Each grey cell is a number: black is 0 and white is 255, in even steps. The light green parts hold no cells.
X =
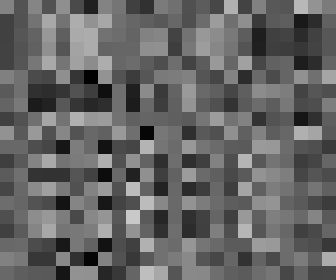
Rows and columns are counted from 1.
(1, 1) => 131
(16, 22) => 105
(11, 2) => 104
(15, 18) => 90
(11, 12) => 117
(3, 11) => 130
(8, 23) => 78
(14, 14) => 43
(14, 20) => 125
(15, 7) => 116
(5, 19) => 71
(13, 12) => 63
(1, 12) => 123
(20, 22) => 101
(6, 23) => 112
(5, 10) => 108
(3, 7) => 172
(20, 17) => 95
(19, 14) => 137
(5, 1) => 66
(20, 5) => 21
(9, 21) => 90
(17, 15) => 64
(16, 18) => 153
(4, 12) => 144
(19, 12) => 113
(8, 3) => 27
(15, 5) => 19
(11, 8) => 18
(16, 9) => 88
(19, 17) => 102
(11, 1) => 104
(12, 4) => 169
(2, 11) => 95
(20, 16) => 110
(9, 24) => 94

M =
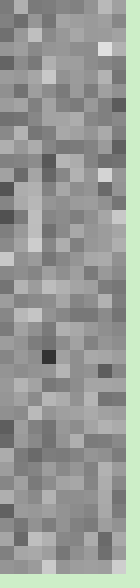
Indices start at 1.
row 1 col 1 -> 123
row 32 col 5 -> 148
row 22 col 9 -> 126
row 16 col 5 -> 140
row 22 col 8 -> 178
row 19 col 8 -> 171
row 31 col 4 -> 116
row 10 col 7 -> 149
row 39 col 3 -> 191
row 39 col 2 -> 105
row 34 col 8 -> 178
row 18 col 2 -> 164
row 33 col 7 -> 149
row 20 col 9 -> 138
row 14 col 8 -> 106
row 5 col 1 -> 100
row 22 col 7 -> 142
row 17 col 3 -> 189
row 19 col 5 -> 135
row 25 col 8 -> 149
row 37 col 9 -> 124
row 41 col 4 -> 202
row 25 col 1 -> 157
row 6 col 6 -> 155
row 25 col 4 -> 115
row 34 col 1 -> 157
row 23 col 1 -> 135
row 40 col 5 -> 119
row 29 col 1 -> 150
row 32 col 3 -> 137
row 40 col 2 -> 166
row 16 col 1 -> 81
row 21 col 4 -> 189
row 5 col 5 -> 158
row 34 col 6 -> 150
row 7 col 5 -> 122
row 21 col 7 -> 159
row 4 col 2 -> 158

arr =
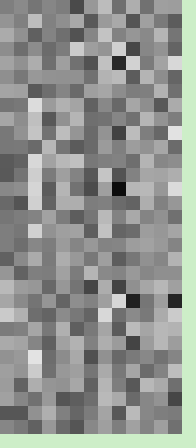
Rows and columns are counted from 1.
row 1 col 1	127
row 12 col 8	127
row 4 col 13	100
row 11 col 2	121
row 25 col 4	96
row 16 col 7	118
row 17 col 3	209
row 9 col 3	191
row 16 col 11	132
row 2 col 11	160
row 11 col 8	155
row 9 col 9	134
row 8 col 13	171
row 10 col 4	114
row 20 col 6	124
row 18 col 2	110
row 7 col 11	127
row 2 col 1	148
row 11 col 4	183
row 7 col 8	166
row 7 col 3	89
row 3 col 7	134
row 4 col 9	208
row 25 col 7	129
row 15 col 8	128
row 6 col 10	92
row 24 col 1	123
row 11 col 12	167
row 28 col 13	111
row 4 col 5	124
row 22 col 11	118
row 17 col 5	159
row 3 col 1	171
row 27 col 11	107
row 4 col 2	110
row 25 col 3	133

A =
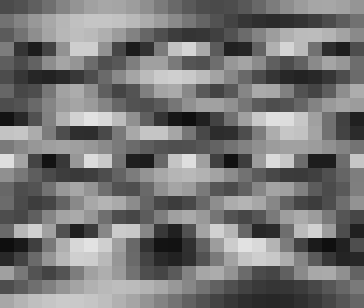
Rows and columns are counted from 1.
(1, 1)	75
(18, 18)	226
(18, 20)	180
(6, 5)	41
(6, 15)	187
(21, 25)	103
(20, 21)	96
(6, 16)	163
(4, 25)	29
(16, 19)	86
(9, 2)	41
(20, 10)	114
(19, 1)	40
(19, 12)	41
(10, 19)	125
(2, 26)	113
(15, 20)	135
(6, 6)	56
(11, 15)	87
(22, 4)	197
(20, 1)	160
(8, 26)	156
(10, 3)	172
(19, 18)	196
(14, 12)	145
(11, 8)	138
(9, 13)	23
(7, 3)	77
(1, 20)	124
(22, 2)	180
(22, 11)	148
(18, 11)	50
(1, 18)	88
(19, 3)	106
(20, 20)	69
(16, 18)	70
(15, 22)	69
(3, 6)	190

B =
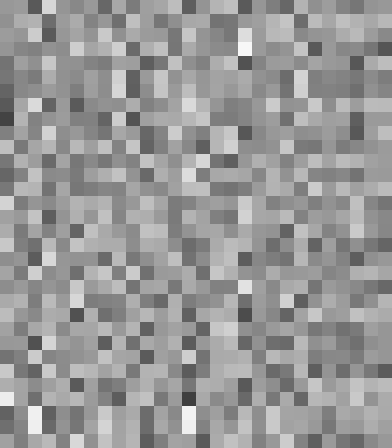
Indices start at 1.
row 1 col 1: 152
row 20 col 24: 133
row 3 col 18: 221
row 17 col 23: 167
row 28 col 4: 159
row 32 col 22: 131
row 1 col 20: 126
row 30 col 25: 169
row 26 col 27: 156
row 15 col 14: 131
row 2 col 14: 168
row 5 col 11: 94
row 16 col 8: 193
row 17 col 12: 188
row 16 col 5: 148
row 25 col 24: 155
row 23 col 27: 178
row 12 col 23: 189
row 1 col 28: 152
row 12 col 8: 119
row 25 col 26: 112
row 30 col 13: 137
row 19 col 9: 185
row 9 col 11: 160
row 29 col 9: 93
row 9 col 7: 129
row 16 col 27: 146
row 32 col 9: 164
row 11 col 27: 146
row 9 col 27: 154
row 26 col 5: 140
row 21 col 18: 226
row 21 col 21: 169
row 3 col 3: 204
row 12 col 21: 130
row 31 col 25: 158
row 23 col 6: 81
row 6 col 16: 163
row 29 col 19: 174
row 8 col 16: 149

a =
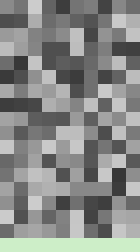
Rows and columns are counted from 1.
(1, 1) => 138
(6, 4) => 192
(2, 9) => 201
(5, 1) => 109
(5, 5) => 93
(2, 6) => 97
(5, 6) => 86
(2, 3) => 173
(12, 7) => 86
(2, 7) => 83
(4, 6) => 189
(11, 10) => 162
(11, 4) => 201
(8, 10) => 120
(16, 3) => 151
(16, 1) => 203
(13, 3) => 193
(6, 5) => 71
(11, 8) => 117
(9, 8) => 164
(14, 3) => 169
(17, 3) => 166
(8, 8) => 97
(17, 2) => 158
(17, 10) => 177
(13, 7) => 71
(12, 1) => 104
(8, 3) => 71
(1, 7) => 125
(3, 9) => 122
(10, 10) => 122
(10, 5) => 190
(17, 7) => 110
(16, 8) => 119
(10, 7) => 140
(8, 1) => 61
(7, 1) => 169
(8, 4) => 175

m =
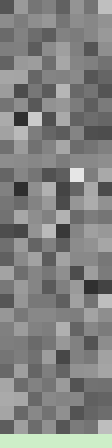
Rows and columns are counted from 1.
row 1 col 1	85
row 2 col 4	151
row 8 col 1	116
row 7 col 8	84
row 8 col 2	142
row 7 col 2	76
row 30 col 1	165
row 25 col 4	118
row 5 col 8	114
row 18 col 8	166
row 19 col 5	163
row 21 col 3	133
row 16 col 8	117
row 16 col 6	106
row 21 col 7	48
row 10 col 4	102
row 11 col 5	167
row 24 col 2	156
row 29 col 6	135
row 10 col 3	125
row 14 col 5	68
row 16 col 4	129
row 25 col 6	129
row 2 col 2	125
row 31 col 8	190
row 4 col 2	128
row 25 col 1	126
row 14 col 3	143
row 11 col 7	116
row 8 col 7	94
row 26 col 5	71
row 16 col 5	178
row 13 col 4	81
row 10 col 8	77
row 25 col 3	106

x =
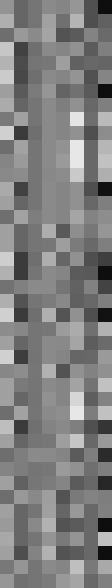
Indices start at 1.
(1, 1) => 147
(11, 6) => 231
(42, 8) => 127
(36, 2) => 152
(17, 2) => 102
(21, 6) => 98
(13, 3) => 117
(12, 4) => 138
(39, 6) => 148
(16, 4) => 138
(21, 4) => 138
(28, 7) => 115
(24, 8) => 177
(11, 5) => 146
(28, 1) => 160
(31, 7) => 80
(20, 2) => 59
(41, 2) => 149
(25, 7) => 93
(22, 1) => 175
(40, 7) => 104
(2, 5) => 112
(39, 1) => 168
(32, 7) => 104
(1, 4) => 138
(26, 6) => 102
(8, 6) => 145
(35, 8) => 39
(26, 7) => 104
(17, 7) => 119
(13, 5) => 140
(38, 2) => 102
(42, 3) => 117
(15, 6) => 145
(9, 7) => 110
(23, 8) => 18
